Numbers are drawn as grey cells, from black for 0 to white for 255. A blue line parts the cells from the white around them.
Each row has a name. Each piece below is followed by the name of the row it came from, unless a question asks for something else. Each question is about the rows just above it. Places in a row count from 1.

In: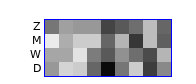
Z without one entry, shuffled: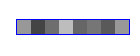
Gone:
[160]
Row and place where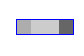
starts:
M, 2
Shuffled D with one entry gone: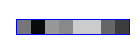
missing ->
[212]

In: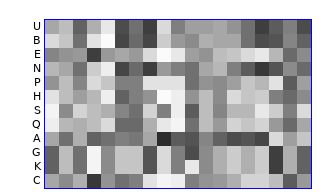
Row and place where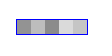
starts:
H, 11
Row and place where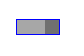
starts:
B, 13
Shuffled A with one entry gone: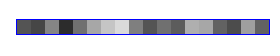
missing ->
[119]
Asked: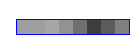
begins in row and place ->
U, 11
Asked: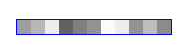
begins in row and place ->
H, 3

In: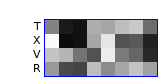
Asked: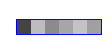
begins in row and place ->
R, 3
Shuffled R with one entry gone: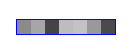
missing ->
[160]
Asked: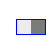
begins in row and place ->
V, 5
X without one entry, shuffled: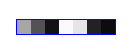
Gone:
[89]
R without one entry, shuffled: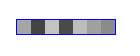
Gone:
[153]
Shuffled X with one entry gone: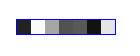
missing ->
[12]
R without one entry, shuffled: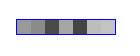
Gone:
[160]

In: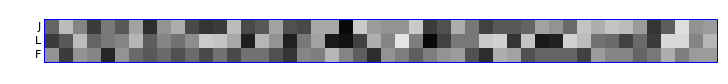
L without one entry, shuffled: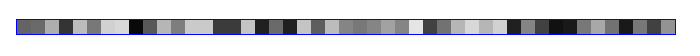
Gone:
[141]
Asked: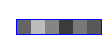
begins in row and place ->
J, 1

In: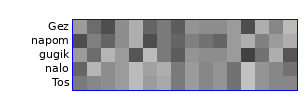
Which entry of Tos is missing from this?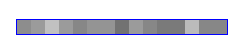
[168]
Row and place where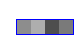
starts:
napom, 4
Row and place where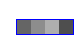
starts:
napom, 3
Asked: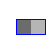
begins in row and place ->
gugik, 2
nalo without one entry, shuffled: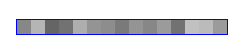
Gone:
[161]
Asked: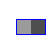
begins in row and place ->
Gez, 12

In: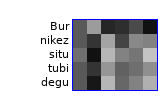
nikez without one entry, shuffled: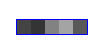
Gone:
[137]
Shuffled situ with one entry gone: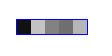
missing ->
[117]

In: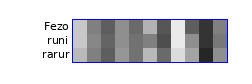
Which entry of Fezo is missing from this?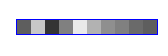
[86]
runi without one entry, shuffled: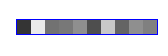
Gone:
[135]
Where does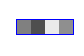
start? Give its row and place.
runi, 6
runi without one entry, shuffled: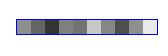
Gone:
[120]
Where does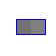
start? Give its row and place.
runi, 5

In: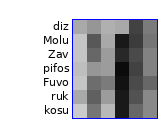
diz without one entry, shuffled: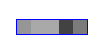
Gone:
[176]
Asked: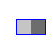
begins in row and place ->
Fuvo, 1
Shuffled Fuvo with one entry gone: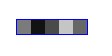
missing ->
[109]
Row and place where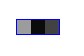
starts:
pifos, 3
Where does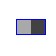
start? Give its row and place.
diz, 4
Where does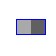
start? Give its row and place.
ruk, 1

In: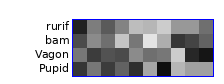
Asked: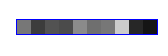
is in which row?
Vagon
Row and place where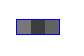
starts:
Pupid, 2
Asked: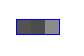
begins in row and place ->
Vagon, 3
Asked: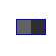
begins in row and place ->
Pupid, 4
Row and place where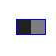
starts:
rurif, 1

